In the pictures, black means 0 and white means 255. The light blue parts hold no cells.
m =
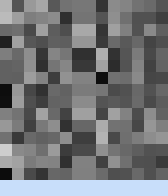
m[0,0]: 180
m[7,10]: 81
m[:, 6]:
[119, 116, 168, 150, 48, 56, 130, 123, 139, 160, 103, 62, 74, 129, 128]
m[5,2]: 144
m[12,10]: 104
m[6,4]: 61
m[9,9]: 161
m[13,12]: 79
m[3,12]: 68
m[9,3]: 162
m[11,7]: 62
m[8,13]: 92
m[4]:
[126, 105, 142, 54, 133, 118, 48, 48, 175, 50, 85, 123, 73, 101]
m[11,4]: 103
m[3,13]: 79
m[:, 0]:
[180, 187, 106, 32, 126, 97, 97, 13, 15, 128, 152, 113, 206, 170, 12]
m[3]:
[32, 161, 87, 79, 96, 94, 150, 150, 58, 106, 89, 104, 68, 79]
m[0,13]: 84
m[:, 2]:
[153, 126, 73, 87, 142, 144, 157, 71, 79, 73, 64, 105, 133, 123, 74]
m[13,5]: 48
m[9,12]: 141
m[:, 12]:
[106, 81, 137, 68, 73, 66, 70, 82, 74, 141, 150, 141, 82, 79, 80]
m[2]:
[106, 111, 73, 160, 93, 78, 168, 168, 53, 160, 128, 82, 137, 95]
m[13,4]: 131
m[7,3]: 49
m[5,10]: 83
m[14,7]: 128
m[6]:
[97, 96, 157, 131, 61, 146, 130, 130, 14, 113, 109, 138, 70, 72]
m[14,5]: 100
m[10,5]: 49

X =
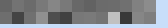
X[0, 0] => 101
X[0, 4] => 134
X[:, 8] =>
[107, 116]
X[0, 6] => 104
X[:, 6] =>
[104, 120]
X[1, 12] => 126
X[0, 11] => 129
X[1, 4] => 78

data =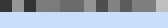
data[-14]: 53
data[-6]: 78
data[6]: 107
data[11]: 126

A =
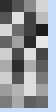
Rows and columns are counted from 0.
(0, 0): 45
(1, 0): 85
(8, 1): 169
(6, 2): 221
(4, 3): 69
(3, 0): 101
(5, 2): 170
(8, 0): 123
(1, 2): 65
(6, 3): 120
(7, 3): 161

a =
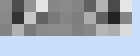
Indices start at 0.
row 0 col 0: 140
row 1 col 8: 97
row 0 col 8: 179
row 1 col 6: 126
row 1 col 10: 133
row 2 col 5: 140
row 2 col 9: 172
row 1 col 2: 199
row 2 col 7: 134
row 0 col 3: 228
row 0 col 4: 134

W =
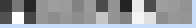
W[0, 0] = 56
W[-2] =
[56, 119, 38, 150, 157, 155, 131, 154, 75, 148, 35, 233, 75, 158, 154, 147]
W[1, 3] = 149
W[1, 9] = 148
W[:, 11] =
[233, 244]
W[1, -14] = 70
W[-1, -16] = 82
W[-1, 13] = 141
